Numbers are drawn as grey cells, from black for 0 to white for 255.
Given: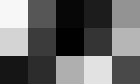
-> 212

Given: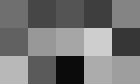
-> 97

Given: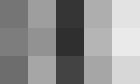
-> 125

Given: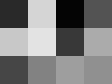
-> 200

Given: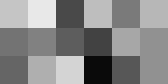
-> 115

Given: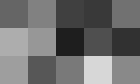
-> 173
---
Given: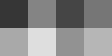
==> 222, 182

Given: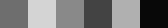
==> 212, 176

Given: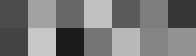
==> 199, 193

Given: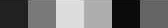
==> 221, 174

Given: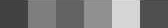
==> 213, 144

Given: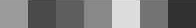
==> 220, 155

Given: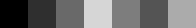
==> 214, 171

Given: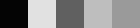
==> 225, 190
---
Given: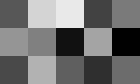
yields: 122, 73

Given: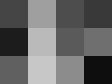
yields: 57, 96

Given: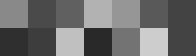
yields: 67, 47

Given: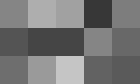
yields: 125, 110

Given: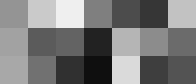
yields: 194, 168

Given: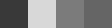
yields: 101, 57
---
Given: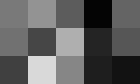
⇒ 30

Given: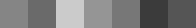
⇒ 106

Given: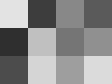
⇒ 76

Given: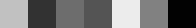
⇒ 84

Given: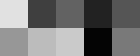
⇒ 63

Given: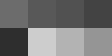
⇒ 81

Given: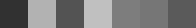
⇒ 90

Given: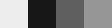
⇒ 150

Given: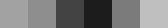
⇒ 123
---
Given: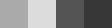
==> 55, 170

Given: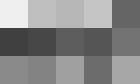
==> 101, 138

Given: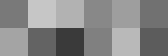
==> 113, 164

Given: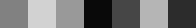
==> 44, 129

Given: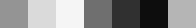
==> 181, 148

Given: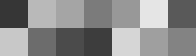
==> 89, 200

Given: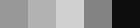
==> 12, 152
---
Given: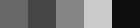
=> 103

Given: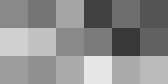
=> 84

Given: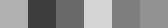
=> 127

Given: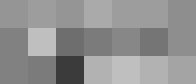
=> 117

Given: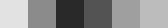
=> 139

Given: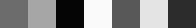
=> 88

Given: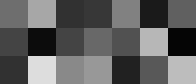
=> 26

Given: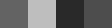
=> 99
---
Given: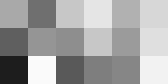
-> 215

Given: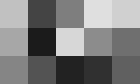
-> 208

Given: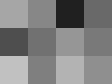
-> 105

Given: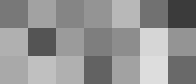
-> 59

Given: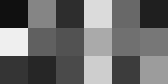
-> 31

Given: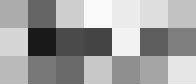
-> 194

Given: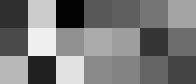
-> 164

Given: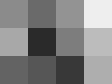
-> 238

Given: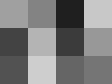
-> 200

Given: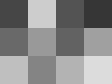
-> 54
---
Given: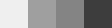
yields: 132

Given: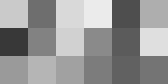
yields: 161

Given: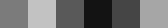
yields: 89

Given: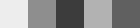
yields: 60

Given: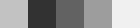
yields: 98

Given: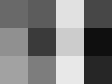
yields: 232

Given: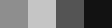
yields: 84

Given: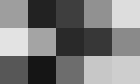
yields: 109

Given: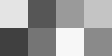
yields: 247

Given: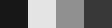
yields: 144
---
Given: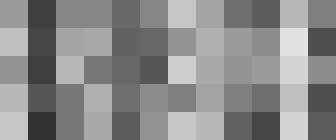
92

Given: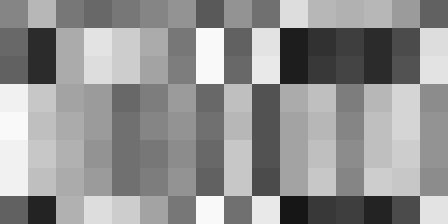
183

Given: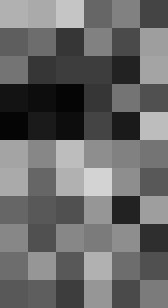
102

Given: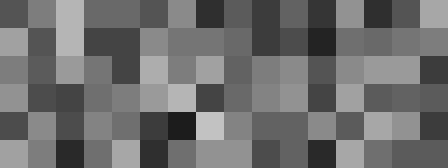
47

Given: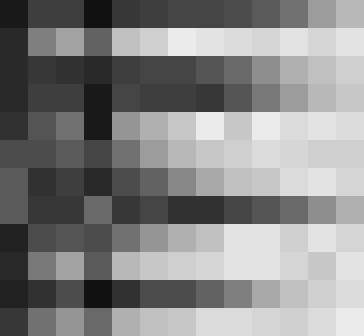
113
